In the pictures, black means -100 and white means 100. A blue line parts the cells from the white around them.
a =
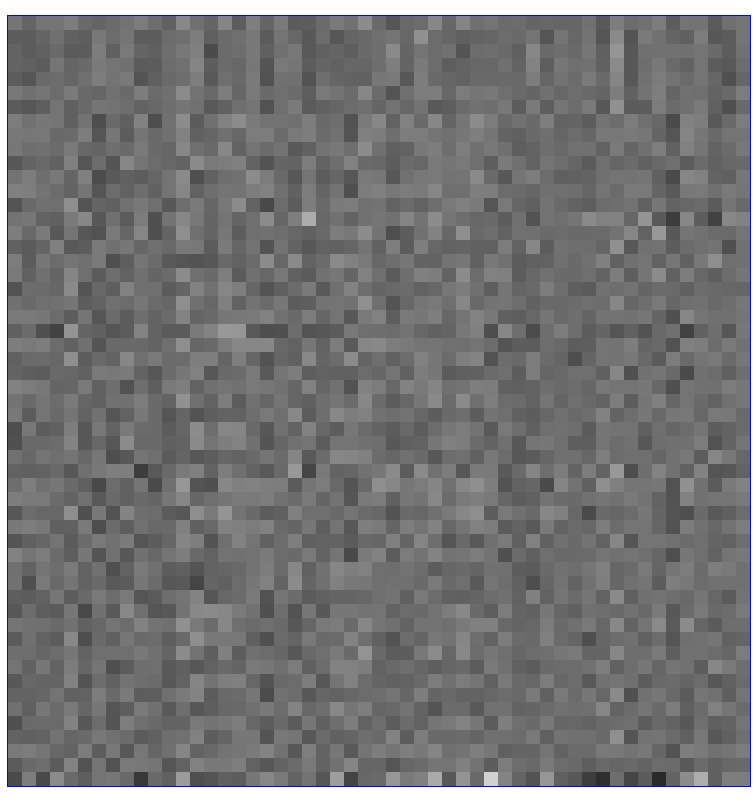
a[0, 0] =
-8
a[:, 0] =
[-8, -27, -22, -22, -27, -6, -29, -2, -6, -7, -32, -10, 0, -34, -10, -2, -24, -3, -5, -36, -12, -5, -25, -2, -24, -22, 2, -10, -6, -39, -37, -11, -23, -14, -2, -32, -6, -34, 2, -12, -11, -26, -31, -8, -29, -14, -9, -31, -22, -12, -37, -23, -5, -29, -41]
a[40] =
[-11, -38, -5, -18, -8, -22, -17, -30, -29, -7, -16, -32, -30, -46, -21, -25, -15, -7, 1, -22, 10, -21, -12, 0, -6, -7, -13, -11, -12, -17, -4, -17, -13, -30, -8, -14, -24, -39, -20, -10, -23, -11, -1, -20, -11, -8, -28, -1, -6, -15, -11, -11, -11]
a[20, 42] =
-15
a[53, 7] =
-36
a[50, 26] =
-14
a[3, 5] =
-17
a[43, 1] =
-11
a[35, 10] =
-15
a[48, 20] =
-15
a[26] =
[2, -3, -6, -21, -20, -5, -24, -14, -36, -14, -26, -5, -1, -23, -12, -9, -11, -5, -7, -11, -20, 1, -20, -11, -36, 2, -3, -19, 2, -5, 4, -12, -10, -1, -3, -24, -25, -23, -14, -17, -15, -20, -6, -9, -9, -7, -19, -38, -9, -11, -12, -3, -7]
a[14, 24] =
-22
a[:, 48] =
[-9, -25, -12, -23, -16, -11, -12, 1, 4, 1, -28, 5, -6, -19, 6, -9, -16, -24, -2, -25, -13, 5, -48, 0, -17, -42, -9, -9, -6, -15, -12, -6, -24, 14, 1, -38, -3, -16, -7, -2, -6, -18, -16, 9, -13, -11, -11, -21, -29, -25, -31, -24, -2, -30, 10]
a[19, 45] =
-21
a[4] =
[-27, -33, -17, -15, -20, -13, -2, -10, -5, -34, -25, -17, -14, -2, -30, -13, -18, -4, -36, -11, -12, -35, -14, -21, -23, -24, -7, -5, -31, -2, -17, -20, -23, -17, -18, -17, -18, -3, -20, -10, -16, -4, -17, 4, -31, -11, -3, -10, -16, -9, -20, -37, -20]
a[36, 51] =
-10
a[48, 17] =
-7
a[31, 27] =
-20
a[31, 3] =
-13
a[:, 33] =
[-12, -22, -15, -19, -17, -8, -11, 10, -1, -12, -13, 8, -1, -4, -19, -18, -24, -24, -15, -12, -18, 3, 0, -9, 3, -24, -1, -13, -27, -10, -16, -24, -4, 12, -1, 11, 1, -30, -3, -21, -30, -21, -17, 0, -14, -15, -28, -8, -22, -30, -7, -21, -1, -10, -18]
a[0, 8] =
-10
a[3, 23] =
-24
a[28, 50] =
-5
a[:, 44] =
[-15, -34, -31, -31, -31, -24, -29, -3, -5, -21, -16, -10, -5, -10, -20, 5, -31, -12, -26, -10, -20, -11, -24, -2, -6, -37, -9, -27, -14, -10, -11, -13, -39, -8, -4, -15, -9, -33, -9, -16, -11, -25, -11, -22, -11, -14, -14, -13, -37, -16, -13, -34, -10, -18, -46]
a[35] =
[-32, -15, -19, -19, 11, -37, -6, -35, 3, -14, -15, -28, -32, 11, -5, 16, -10, -17, -28, -25, 0, -13, -13, -18, -9, -16, -19, -35, -18, -19, -12, -5, 6, 11, -27, -5, -12, -18, 6, 0, -19, -42, -17, -20, -15, -7, -21, -34, -38, -17, -30, -25, -15]
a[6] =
[-29, -32, -26, -9, -25, -18, -8, -10, -14, -22, -19, -14, -9, -11, -30, -24, -13, -9, -36, -13, -4, -29, -24, -20, -15, -12, -21, -10, -19, -10, -30, -26, -16, -11, -14, -6, -27, -4, -26, -8, -15, -4, -32, 14, -29, -28, -3, -16, -12, -5, -24, -37, -18]
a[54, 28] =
-4
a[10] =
[-32, -22, -18, -24, 0, -33, -15, -34, 5, -9, -15, -19, -22, 8, -5, -3, 0, -22, -35, -21, -22, -2, -22, -14, 1, -17, -19, -27, -16, -19, -4, -8, -5, -13, -26, -4, -12, -23, -9, -14, -20, -29, -13, -20, -16, -24, -18, -13, -28, -16, -24, -19, -17]
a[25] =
[-22, -26, -28, -18, -19, -24, -4, -6, -4, -22, -32, -16, -7, 1, -32, -18, -16, -5, -30, -8, -2, -26, -23, -24, -24, -15, -20, -8, -24, -2, -7, -29, -25, -24, -16, -13, -27, -2, -20, -18, -13, -13, -25, 6, -37, -11, -8, -18, -42, -12, -15, -25, -14]
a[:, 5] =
[-17, -26, -28, -17, -13, -17, -18, -10, -2, -19, -33, 0, -8, -34, 6, -32, -28, -13, -13, -34, -27, -8, -21, -12, -27, -24, -5, -20, -22, -32, -32, -19, -13, -25, -11, -37, -5, -16, -7, -23, -22, -18, -43, -24, -39, -22, -20, -35, -23, -20, -32, -17, -3, -36, -26]
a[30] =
[-37, -18, -17, -15, 3, -32, -19, -32, 9, -18, -18, -25, -23, 8, -9, -2, 3, -12, -34, -20, -11, -9, -28, -9, -9, -12, -14, -31, -25, -23, -7, 0, -3, -16, -22, -12, -31, -8, -7, -13, -26, -26, -9, -15, -11, -32, -14, -12, -12, -3, -36, -22, -9]
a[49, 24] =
-8
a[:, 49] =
[-10, -3, -9, -9, -9, -13, -5, -2, -7, -8, -16, 1, -5, -16, -27, -11, -13, -6, -19, -15, -11, -9, -24, -2, -8, -12, -11, -17, -19, -8, -3, -27, 2, -11, -11, -17, -11, -13, -13, -16, -15, -8, -5, -20, -11, -11, -27, -15, -8, -16, -13, -6, -5, -16, 36]
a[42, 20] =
-35
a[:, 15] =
[4, -16, -16, -16, -13, -2, -24, 1, -12, 6, -3, -14, -9, -6, -9, -7, -4, -18, -1, 5, 0, -7, 20, -3, -21, -18, -9, -2, -22, 5, -2, -20, -2, 6, -8, 16, 2, -13, -10, -20, -25, -19, 6, 6, -6, 0, -17, -1, -17, -19, -7, -21, -10, -6, -25]
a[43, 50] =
-29
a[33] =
[-14, -1, -12, -7, -17, -25, -43, -15, -24, -8, -42, -12, 18, -34, -37, 6, 0, 2, -1, -2, -29, -8, -3, -18, -34, -18, 11, 5, -7, -3, 4, -11, 6, 12, -1, -35, -23, -20, -41, 4, -10, -25, 12, 0, -8, -8, -7, -36, 14, -11, -29, -4, 2]

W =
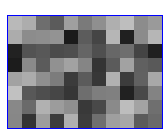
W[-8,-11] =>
45
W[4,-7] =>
-54
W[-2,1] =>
-17
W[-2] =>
[7, -17, 39, 22, 12, -55, -43, 8, 48, 28, -13]
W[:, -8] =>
[-29, 15, -41, 14, -3, -45, 22, -53]
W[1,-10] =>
10
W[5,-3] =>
-74
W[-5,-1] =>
-30
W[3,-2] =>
-25
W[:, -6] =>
[-4, -28, -21, 4, -29, -14, -55, -53]
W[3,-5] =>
-59
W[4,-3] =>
-53
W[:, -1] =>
[21, 43, -75, -30, 32, 3, -13, -17]
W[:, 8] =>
[49, -75, -14, 27, -53, -74, 48, 31]
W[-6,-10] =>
-35
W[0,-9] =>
-14
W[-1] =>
[6, -60, 23, -53, 38, -53, -13, 25, 31, -29, -17]
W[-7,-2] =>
9
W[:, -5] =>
[12, -46, -38, -59, -57, -1, -43, -13]
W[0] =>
[45, 36, -14, -29, 25, -4, 12, 37, 49, 10, 21]
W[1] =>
[35, 10, 11, 15, -79, -28, -46, 43, -75, 9, 43]
